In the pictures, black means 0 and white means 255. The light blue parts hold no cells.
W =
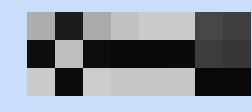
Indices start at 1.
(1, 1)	174
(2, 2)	190
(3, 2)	12
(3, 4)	197
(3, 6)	198
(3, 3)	204
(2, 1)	13

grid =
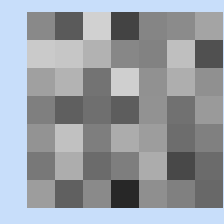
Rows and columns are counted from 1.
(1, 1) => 137
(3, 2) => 179
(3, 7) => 144
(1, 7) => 164
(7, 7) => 104
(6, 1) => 120
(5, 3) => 126
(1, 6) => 139
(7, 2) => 96
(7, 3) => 138
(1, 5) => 133
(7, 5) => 143
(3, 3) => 115
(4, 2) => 95
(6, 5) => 172

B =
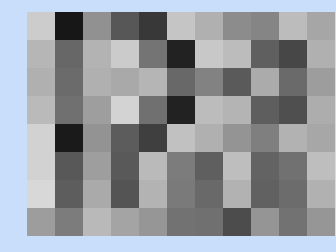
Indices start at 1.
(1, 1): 204
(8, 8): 76
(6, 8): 190
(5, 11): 167
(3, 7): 130
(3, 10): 106
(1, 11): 166
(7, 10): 108
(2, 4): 203
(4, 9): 94
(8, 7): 112
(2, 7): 200
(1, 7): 176
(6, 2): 88
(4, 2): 112
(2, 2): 103
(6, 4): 89
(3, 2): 107
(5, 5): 63
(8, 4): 164
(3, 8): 90
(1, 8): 140
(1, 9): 133
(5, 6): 193
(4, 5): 112
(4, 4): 211
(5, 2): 26

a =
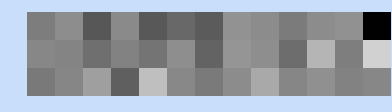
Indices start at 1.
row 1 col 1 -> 125
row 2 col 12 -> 126
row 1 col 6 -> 104
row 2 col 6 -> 142
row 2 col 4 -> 130
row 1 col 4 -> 138
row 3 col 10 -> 134
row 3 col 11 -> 144
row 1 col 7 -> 91
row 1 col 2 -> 141
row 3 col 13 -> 135

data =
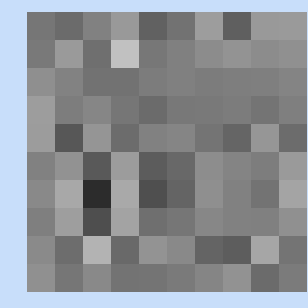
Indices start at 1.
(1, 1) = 118
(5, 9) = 150
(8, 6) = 118
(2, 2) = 154
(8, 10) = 144
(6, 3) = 89
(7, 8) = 129
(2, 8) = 147
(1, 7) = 157
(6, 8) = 132
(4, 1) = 157
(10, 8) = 146
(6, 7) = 141
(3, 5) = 124
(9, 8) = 93
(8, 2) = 158
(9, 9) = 166
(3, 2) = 130
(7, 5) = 79
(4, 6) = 120
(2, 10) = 144
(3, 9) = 127
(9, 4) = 105
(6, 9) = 125
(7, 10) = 164
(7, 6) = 100
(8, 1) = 127
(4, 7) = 121

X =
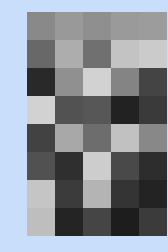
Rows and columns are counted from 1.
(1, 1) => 137
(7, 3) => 180
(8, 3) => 69
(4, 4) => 34
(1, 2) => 153
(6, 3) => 205
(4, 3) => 87
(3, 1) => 41
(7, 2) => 59
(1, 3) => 143
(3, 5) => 68

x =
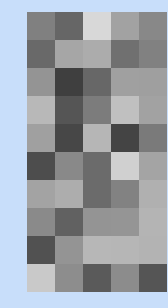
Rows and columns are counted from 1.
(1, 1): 128
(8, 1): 138
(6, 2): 137
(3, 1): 148
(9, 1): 81
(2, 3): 172
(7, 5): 176
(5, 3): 182
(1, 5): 136
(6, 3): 107
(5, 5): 122
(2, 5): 129

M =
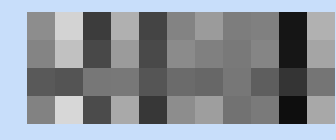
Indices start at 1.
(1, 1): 141
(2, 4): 155
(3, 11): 117
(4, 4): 169
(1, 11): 177
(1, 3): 60
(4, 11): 168
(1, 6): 131
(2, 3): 72
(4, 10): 14
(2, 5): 73
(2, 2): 193
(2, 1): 132

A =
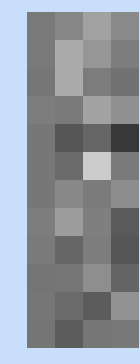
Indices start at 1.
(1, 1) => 121
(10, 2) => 118
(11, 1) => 118
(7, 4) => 141
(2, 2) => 171
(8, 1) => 125
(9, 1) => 122
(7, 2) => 136
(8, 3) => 127
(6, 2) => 107
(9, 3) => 125
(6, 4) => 122
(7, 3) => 123
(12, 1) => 117
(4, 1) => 125

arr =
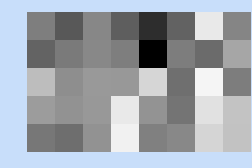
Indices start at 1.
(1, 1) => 126
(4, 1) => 156
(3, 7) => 245
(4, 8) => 195
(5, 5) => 128
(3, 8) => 125
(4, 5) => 147
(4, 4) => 233
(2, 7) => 107
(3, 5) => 214

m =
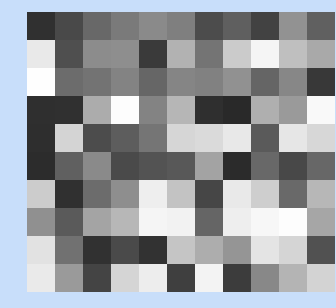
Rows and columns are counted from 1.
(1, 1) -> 48
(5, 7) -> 218
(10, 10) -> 180
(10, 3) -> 68
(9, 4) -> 74
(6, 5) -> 83
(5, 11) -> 215
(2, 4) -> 142
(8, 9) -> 247
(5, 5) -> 117
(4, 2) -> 48
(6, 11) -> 103
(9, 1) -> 226
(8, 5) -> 245
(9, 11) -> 81
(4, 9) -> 175
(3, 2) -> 108
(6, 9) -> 104
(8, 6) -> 242
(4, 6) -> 182
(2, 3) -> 140
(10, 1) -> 234
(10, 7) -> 243
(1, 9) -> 66
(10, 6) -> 63
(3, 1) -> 254
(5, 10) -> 230
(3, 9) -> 101
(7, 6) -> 195
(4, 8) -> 41
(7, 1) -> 204
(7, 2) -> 48
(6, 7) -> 163
